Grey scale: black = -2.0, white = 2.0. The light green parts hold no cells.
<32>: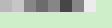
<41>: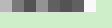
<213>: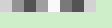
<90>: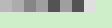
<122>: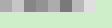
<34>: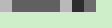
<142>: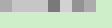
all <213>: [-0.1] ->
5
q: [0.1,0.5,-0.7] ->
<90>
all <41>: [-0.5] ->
4 6
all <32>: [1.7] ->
7
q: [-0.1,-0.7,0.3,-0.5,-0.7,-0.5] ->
<41>
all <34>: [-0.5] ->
1 2 3 4

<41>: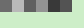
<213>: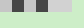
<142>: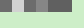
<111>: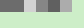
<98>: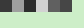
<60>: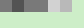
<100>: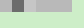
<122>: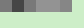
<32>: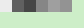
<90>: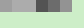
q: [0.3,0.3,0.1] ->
<122>
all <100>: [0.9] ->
0 3 4 5
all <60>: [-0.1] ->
0 2 3
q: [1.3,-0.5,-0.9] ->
<98>
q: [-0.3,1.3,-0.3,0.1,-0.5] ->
<142>

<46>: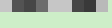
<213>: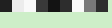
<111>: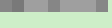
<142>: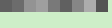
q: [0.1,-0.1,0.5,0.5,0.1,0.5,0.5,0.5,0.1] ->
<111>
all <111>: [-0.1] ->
1

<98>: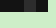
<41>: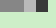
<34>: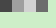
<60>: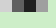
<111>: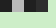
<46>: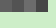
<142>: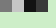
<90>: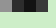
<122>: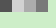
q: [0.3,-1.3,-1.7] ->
<90>
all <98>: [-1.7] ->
0 1 3
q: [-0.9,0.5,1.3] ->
<34>
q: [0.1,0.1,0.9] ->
<41>
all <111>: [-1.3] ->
3

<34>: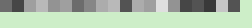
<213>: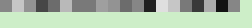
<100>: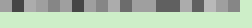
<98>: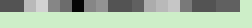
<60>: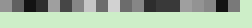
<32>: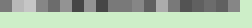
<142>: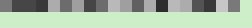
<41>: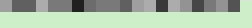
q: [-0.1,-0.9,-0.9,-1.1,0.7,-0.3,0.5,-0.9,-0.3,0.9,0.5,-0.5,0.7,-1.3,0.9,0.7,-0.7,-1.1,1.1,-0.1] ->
<142>
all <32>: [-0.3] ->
4 17
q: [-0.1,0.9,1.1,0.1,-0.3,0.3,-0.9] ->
<32>
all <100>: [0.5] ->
0 3 5 7 11 12 18
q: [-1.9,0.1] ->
<98>
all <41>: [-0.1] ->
4 5 8 9 17

